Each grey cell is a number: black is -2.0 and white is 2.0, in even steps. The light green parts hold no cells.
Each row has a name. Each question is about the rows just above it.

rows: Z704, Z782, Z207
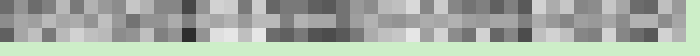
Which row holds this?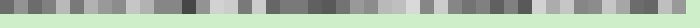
Z704
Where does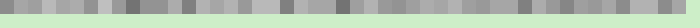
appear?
Z782
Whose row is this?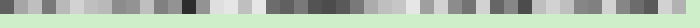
Z207

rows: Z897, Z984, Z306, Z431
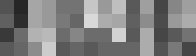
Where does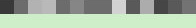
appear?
Z306
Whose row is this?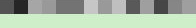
Z897
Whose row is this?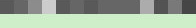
Z431
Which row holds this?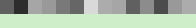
Z984

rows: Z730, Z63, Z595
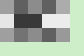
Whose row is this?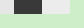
Z63
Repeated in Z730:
[-0.5]
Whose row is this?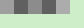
Z730

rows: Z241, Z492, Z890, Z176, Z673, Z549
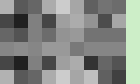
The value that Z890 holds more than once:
[-0.2]
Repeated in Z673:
[-0.9]
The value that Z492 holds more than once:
[-0.9]
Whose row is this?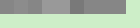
Z176
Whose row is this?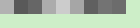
Z241
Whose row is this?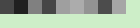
Z492

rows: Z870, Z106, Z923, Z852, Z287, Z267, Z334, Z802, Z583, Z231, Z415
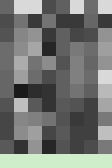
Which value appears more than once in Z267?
[-0.3]
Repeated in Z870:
[1.4]

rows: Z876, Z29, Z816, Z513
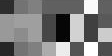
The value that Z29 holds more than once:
[0.5]
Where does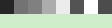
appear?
Z513
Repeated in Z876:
[-0.5]

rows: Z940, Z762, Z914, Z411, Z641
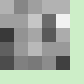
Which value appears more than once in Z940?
[0.8]
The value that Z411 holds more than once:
[0.4]
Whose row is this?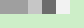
Z762
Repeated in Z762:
[0.5]
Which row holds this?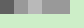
Z411

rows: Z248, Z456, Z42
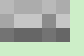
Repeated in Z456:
[1.1]
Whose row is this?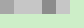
Z456

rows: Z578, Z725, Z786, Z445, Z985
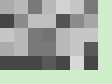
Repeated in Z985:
[-0.9]
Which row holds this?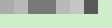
Z445
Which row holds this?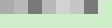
Z578
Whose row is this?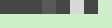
Z985

